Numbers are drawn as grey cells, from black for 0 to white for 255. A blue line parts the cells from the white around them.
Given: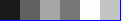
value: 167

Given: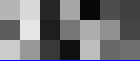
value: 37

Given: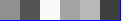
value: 250

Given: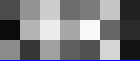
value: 205

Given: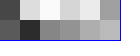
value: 250

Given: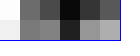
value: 74

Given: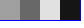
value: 225

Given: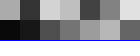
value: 211

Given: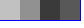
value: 58

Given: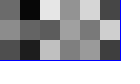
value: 230
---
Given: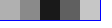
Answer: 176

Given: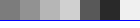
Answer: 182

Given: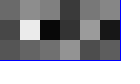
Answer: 100

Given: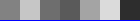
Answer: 110

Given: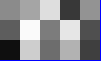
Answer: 15

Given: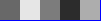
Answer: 104

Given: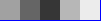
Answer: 161

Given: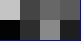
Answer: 90
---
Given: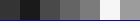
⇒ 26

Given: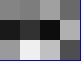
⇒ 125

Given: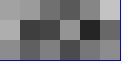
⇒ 155

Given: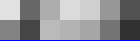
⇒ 103

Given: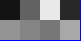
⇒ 98

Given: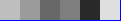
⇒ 155

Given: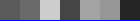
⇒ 105

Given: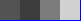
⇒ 60
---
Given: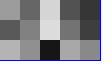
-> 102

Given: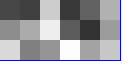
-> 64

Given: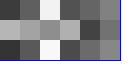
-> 95

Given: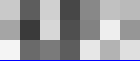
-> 93

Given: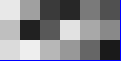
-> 160

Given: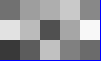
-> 158

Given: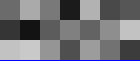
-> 170

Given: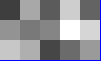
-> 168

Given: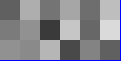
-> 174
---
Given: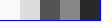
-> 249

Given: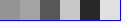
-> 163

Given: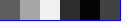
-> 167

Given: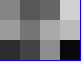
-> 186

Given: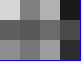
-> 73

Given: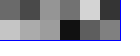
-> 171

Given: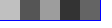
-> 192

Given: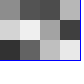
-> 63
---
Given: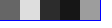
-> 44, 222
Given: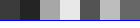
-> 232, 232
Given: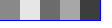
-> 108, 230
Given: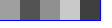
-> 144, 201
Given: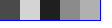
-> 31, 212
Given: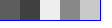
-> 238, 238
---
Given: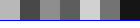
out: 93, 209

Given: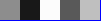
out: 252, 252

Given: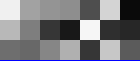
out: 24, 246

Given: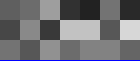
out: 194, 215

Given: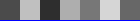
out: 174, 214

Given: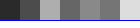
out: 102, 221

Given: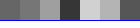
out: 54, 209

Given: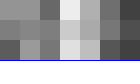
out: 203, 237

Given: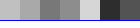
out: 141, 214
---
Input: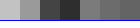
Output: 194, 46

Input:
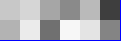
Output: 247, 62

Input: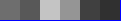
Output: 196, 48

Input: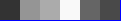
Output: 249, 51

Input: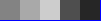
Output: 205, 38

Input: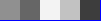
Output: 243, 61

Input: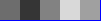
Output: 217, 53
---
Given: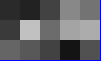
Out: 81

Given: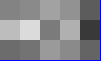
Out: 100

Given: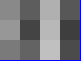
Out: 75

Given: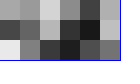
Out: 115

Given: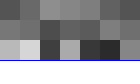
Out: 134

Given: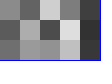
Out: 56

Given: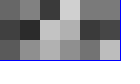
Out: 189

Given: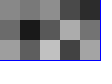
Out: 164
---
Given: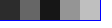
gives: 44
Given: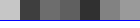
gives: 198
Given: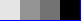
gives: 229
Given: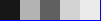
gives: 23
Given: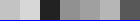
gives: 195
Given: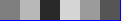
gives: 127
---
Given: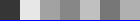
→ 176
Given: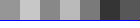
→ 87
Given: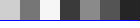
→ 37
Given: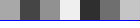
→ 197
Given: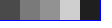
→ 31
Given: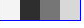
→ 216
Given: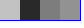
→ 146
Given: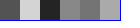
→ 170
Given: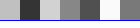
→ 121
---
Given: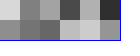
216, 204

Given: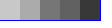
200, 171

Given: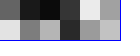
235, 227

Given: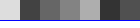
221, 174

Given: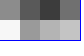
247, 196

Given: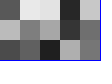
233, 227

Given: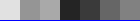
225, 169

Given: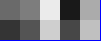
235, 207

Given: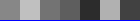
192, 177
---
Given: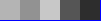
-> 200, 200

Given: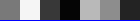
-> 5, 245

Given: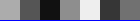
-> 142, 238

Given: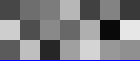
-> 104, 231

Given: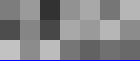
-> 168, 194

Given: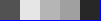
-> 181, 230

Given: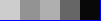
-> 175, 205

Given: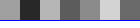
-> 92, 211
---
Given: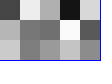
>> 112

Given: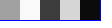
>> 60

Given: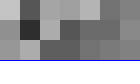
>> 86

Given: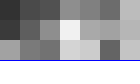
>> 241

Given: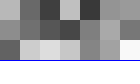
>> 71

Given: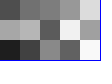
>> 91

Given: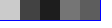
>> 29
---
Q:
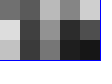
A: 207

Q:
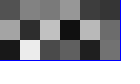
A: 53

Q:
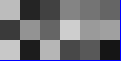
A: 101

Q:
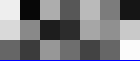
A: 21

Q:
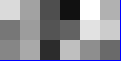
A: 177

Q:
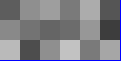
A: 85
